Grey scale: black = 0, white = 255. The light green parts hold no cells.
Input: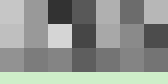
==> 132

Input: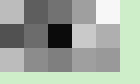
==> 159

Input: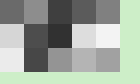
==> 180

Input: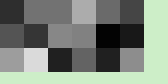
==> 32

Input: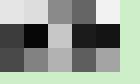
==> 94

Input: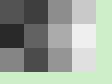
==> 149

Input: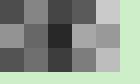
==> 125

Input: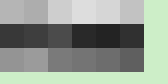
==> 109
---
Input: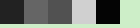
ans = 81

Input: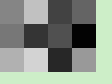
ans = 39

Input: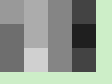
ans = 133

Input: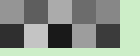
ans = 25

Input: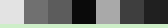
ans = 92

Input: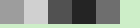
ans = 81

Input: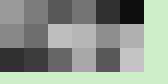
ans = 103

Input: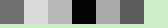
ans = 183
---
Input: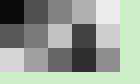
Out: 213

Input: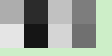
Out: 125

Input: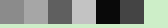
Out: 166

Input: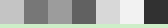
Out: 156

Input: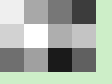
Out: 196

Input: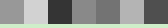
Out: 52

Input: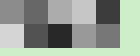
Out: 213

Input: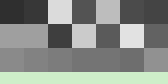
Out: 124

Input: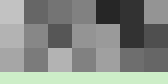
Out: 179

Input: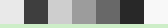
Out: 206
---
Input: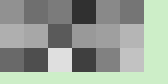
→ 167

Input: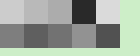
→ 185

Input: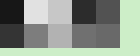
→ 225

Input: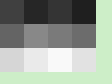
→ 136

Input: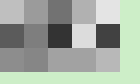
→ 126

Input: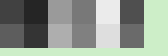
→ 37

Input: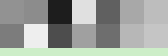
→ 140

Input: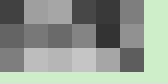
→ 120

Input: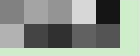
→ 164
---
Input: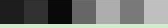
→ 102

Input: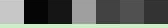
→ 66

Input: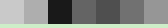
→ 113

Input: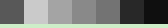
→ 115

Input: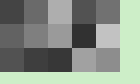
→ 106

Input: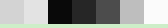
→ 190

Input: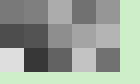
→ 127
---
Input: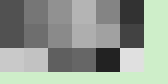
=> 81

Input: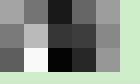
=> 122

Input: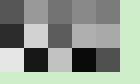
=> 44

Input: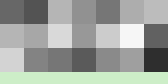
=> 181

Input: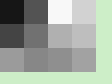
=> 68

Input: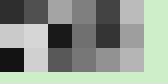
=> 201

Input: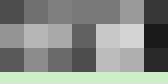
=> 147
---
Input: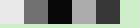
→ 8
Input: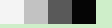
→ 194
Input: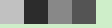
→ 44
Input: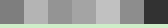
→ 193
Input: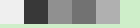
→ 144
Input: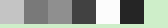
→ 65
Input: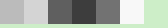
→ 61
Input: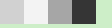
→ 243
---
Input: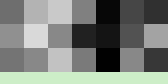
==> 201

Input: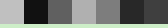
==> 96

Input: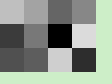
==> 101

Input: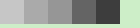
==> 150

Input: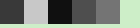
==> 16

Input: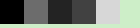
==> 35

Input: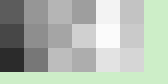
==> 181
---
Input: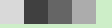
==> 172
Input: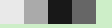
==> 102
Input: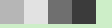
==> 59
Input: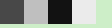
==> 235
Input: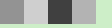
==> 179
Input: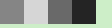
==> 36
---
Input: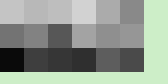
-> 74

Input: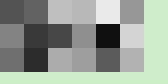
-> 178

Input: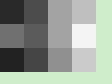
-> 203

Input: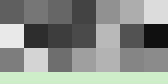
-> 139

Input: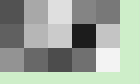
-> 243

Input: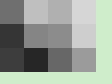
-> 155

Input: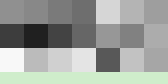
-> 166

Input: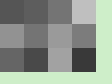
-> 57

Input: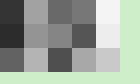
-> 201

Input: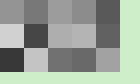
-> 162
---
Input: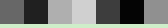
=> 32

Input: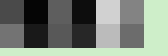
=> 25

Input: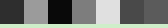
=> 155

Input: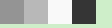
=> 184

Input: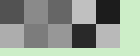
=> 124

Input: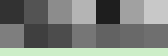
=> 63

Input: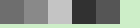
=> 137

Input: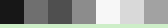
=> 111

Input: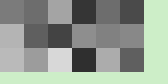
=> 156

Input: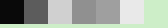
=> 92
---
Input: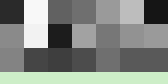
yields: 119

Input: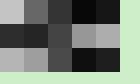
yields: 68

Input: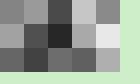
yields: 39

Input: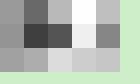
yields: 84

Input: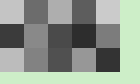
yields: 74

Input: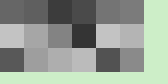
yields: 52
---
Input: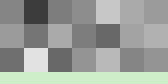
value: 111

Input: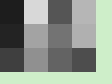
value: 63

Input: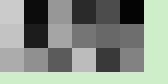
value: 172

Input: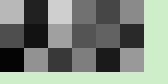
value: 4

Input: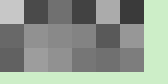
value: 97

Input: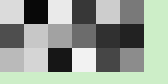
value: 186
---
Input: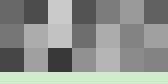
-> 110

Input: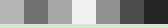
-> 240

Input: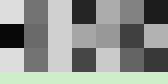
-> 165

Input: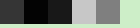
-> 24

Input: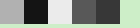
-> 235

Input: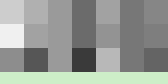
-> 107

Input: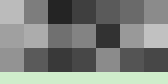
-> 131

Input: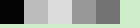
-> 220
